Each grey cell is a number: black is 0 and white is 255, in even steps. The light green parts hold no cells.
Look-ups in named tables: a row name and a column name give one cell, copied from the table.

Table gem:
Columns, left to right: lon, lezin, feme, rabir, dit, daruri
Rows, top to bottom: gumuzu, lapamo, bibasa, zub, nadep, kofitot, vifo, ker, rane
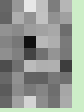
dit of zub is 174
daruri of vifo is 112
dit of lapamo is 145
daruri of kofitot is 61
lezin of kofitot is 112
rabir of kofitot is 175
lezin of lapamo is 173
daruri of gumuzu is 182
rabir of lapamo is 194
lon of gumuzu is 103
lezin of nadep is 128
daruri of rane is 170
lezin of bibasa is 138
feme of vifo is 98
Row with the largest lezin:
lapamo

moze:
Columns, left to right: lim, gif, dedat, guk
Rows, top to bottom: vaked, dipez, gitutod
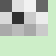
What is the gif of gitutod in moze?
186
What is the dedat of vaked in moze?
241
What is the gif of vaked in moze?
223
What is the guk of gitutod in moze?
202
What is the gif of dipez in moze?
48
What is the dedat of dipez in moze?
203
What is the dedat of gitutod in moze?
168

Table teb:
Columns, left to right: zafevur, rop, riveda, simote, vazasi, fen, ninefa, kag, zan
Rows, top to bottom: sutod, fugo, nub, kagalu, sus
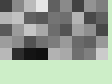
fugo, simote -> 88
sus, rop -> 44
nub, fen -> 83
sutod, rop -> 137
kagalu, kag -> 97
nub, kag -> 143
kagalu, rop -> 140
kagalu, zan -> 152
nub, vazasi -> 109
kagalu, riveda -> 82
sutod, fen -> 138
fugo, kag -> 73
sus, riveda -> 20
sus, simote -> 16

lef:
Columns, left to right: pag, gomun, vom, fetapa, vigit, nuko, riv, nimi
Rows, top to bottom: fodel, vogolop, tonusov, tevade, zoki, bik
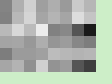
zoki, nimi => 182
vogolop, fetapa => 165
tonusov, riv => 85
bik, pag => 166
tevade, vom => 152
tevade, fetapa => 174
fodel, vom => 208
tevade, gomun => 166
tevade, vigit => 149
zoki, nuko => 183
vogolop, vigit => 180
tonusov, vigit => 129
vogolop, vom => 213
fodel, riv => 202
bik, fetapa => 208
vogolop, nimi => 196
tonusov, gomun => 216
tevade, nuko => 156
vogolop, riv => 221
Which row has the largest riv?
vogolop

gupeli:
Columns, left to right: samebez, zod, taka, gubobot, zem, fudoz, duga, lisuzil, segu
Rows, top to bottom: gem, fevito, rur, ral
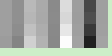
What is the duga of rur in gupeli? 159
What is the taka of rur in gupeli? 192
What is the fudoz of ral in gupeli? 252
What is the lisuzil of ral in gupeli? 32
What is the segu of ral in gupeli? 163
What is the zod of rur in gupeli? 141
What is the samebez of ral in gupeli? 156
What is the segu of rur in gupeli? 160
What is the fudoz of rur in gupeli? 231
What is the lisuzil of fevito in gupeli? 78
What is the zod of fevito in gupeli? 144
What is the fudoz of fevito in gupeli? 215
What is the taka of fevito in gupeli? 182
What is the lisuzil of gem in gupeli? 71
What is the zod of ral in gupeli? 132
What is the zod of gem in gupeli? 144
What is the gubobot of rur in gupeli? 173
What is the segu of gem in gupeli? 159
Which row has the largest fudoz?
ral

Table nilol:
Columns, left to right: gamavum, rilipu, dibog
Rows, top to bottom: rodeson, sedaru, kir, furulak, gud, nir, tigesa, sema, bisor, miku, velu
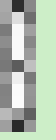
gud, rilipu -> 249
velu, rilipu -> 42
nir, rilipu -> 92
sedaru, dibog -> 110
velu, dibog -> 150
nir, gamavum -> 120

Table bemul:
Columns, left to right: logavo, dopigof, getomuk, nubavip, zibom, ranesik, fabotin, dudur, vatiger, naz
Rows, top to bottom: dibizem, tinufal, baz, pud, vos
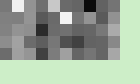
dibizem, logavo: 120
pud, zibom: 119
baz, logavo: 130
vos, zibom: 124
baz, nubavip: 43
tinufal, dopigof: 127
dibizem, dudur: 11
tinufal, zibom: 106
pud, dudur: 99
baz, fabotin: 99
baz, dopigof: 147
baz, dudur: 102
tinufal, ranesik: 243
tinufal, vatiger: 90
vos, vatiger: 101
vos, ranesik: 160
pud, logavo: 141
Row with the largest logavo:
pud

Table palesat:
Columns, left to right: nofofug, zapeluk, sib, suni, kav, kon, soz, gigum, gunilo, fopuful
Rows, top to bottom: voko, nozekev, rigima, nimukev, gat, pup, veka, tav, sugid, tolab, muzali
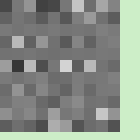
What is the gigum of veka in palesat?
118
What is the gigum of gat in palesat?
116
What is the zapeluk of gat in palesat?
115
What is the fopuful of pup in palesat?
106
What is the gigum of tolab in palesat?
111
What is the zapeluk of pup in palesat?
55
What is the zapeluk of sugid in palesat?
128
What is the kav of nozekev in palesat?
115
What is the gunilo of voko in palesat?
166
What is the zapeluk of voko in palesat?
120
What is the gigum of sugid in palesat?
114
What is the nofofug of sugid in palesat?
115
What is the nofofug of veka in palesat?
122
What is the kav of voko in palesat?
71
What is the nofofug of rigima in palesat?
121
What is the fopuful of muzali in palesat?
82
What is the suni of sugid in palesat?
106

